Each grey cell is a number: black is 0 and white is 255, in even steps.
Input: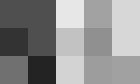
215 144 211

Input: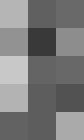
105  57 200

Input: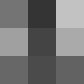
194  68 103

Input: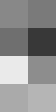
122 111

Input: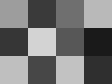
185  87  71

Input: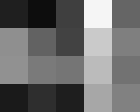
101 202 117  46
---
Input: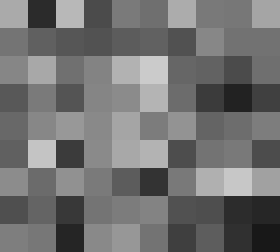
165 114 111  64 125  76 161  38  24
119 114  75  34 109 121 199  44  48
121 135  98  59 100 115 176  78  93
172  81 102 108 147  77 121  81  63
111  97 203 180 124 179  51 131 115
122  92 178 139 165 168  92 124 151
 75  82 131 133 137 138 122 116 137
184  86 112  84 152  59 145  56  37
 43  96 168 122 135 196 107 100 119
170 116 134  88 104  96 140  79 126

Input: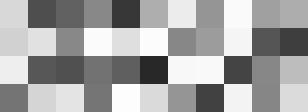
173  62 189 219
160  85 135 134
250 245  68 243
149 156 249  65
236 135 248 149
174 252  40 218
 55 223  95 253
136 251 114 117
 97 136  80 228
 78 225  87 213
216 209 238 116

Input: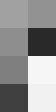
146  41 246 241
161 142 127  64

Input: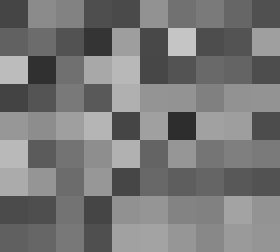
 80 159  77 147  76 122  82 147 149
102  83 100 146 158 127  88 163 154
122  77 105 128 161 117 101 129 136
113 197  83 147  45 150  94 131 150
146  72  71 148 160 100 104 149 163
 74 158 184 176  69 177  70 145 161
 78  52 168  89 181 142 151  69  79
130  82 112 121 159 115 108 115 120
139 108  48  84 141  91 149  78 102
 69  97 188  67 151 185 171  75  96

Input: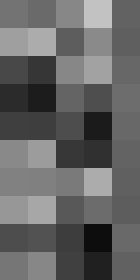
 98  95 103 109 104  99  96  93 105  97
194 138 162  78  27  48 172 108  13  32
135  93 135 100  77  55 122  88  61  64
106 172  54  28  62 156 128 167  82 135
115 159  72  43  63 137 129 151  77 118

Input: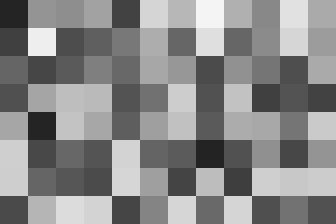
170 156 170  66 202 148 204  81
225 214  78  83 117  71 200 114
136 139 117  64 168 144 207  79
176 102 145 194 172  81  62 213
244 223  75  81  90  35 189 105
183 102 151 205 193  91  68 214
213 173 167 113 159 100 159 132
 66 120 104  83  94 211 214  69
162  95 127 186 167  84  75 211
142  77  90 190 195 103  86 220
148 238  70 165  36  72 101 181
 36  64 101  80 166 207 206  74

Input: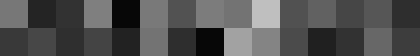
 46  61
 86 103
 70  50
 97  32
 81  75
191 132
115 162
124   7
 82  46
121 115
  7  34
127  68
 50  47
 36  71
119  57
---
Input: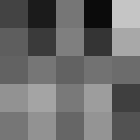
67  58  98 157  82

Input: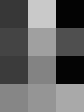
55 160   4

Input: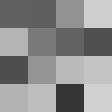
97 121 186 208

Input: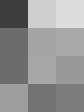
61 164 153

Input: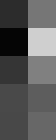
44 207

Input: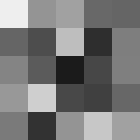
238  77  27  64 161

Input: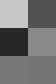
198 137
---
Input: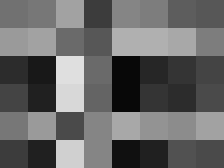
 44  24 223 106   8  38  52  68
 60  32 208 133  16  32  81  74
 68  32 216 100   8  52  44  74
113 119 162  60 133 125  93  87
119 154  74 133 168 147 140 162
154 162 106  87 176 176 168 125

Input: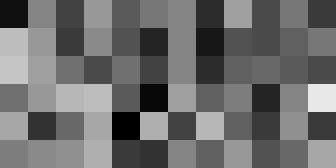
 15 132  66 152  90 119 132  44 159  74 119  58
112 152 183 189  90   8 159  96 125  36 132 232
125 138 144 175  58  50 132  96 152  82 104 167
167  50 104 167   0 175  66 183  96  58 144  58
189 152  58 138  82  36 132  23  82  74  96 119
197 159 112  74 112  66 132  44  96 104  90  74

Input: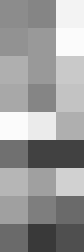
106  57  79
112  65  65
140 133 243
146 153 251
160 126 106
168 133 195
175 153 201
182 160 209
251 235 175

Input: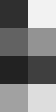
 34  63
 47 242
 98 147
161 221

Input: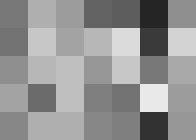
114 199 163 183 219  58 211
120 175 156  99  93  37 143
135 175 175 135 127  50 150
143 183 191 150 199 120 169
163 107 191 127 114 233 156

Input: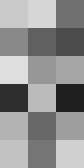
 46 187  31
137  96  75
179 104 158
194 117 208
201 214 111
222 151 165
